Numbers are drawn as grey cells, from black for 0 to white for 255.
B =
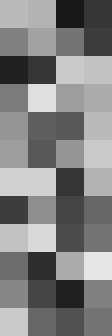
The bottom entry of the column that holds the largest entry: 116
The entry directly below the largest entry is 129
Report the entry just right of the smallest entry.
53
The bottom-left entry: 202
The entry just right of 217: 75
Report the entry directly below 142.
217
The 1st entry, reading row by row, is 186
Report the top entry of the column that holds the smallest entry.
24
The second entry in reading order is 179
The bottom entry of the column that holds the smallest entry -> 81
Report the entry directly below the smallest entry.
116
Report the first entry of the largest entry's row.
108
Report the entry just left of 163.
129

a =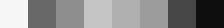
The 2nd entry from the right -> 70
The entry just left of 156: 175
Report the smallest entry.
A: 14

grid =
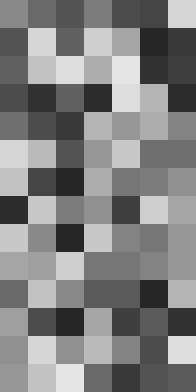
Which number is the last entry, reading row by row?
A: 90
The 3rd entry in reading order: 83
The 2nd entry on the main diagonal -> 214
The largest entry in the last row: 229
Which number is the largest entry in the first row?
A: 214
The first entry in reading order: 137
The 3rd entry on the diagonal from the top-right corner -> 229
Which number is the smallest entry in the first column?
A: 44
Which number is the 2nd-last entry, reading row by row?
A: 83
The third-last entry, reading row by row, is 57
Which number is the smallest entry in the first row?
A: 69
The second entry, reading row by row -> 105
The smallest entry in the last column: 44
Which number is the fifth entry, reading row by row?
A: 76
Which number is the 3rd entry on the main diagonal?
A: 221
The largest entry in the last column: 221
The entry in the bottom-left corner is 151

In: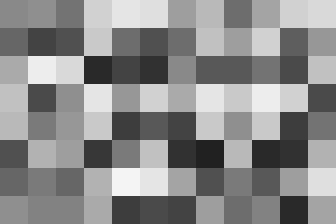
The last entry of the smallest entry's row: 178
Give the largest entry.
244
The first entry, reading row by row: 137
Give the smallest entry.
33
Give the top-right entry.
217
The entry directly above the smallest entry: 201
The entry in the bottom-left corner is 143
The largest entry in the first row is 229
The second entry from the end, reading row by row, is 41
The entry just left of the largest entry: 178
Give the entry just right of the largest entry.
229
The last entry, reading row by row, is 164
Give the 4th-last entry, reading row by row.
109
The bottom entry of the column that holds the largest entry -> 61
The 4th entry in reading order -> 209
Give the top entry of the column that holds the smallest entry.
185
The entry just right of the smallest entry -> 185
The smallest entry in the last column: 74
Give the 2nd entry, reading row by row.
143
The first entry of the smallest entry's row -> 80
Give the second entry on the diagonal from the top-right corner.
94
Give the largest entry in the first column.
193
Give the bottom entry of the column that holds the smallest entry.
158
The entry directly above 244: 122
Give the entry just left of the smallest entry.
49
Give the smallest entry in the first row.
109

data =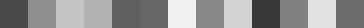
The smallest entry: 55
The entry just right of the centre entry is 136

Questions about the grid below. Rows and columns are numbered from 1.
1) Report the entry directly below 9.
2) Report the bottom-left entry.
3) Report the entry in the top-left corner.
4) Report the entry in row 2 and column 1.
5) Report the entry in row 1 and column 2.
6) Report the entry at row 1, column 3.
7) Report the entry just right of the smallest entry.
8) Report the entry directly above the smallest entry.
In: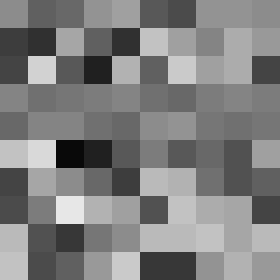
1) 140
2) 194
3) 140
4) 61
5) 96
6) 104
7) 32
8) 132

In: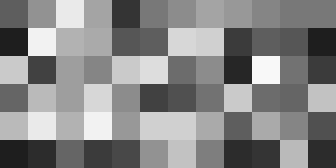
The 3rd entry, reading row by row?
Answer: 234
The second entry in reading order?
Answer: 146
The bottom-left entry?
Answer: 30
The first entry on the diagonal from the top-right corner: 120
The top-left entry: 94
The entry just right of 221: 108
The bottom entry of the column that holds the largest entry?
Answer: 52
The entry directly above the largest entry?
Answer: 94
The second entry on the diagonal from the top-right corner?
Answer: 86
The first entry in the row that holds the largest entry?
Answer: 202
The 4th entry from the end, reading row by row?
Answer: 44
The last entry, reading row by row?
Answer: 44
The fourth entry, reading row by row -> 164
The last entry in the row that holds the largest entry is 59
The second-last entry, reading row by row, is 186
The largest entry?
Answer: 248

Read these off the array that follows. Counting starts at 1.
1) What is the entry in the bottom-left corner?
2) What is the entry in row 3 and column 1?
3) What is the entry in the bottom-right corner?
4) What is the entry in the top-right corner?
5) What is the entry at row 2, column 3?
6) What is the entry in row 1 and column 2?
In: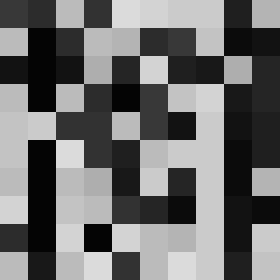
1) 187
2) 18
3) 195
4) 180
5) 44
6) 44

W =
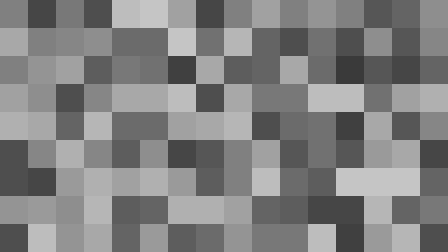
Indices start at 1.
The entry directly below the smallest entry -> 189
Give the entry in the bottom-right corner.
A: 78
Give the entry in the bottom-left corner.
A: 78
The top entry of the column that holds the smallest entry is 128
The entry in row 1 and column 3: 120
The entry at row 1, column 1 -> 128
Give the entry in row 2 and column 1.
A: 168
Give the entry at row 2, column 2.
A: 128
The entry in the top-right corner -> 142
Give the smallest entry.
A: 58
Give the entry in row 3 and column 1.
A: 128
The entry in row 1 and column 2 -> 70
